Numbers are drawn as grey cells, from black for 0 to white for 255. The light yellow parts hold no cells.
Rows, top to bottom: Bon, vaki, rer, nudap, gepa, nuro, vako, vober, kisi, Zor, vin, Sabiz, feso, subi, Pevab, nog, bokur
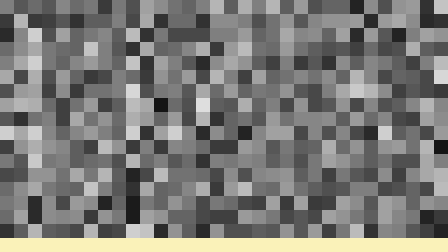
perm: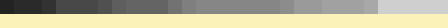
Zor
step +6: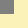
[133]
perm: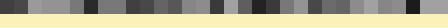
nog
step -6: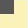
[81]
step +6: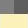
[133 100]
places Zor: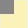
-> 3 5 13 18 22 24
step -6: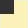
[44]

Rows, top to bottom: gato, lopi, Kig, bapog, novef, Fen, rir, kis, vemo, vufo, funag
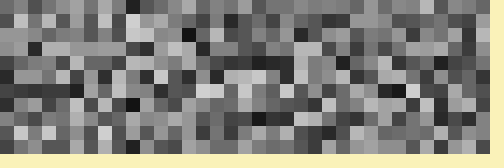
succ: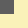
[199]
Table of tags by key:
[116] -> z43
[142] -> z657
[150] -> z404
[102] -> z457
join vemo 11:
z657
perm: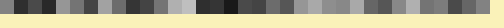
vemo
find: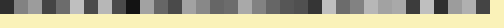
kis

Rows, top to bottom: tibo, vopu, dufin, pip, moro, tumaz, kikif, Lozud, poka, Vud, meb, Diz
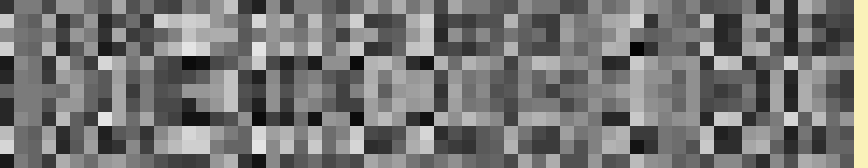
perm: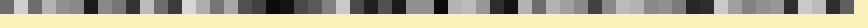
moro
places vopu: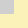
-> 11 13 25 30 45

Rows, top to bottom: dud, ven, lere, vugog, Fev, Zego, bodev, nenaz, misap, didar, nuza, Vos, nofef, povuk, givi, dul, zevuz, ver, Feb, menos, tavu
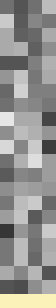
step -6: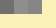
[106 136 128]
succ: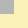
[84]
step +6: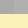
[176 182]
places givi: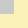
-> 2
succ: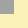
[157]
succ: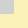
[127]

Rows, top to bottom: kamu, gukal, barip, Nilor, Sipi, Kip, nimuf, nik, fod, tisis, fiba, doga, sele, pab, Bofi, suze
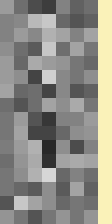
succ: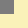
[155]
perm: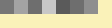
Nilor
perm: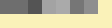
nik
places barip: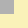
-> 3
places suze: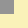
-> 0 4 6

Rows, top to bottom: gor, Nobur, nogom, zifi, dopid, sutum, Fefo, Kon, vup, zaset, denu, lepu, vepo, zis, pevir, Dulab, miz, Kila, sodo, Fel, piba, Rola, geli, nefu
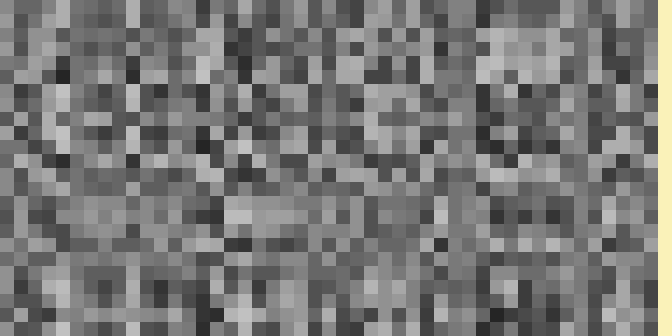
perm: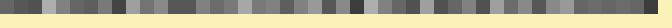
gor
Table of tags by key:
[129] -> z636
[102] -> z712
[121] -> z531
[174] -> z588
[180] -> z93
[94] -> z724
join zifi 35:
z588
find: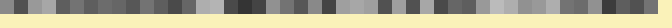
vepo

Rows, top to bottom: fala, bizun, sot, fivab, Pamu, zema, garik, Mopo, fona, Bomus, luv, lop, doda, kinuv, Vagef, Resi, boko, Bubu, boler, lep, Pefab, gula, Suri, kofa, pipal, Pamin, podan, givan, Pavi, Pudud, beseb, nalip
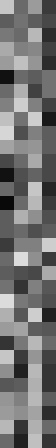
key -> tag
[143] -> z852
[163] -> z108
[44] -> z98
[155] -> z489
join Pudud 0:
z489
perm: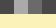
lop
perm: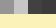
Pamin
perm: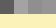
luv
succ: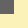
[72]
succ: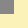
[65]
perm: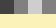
Mopo

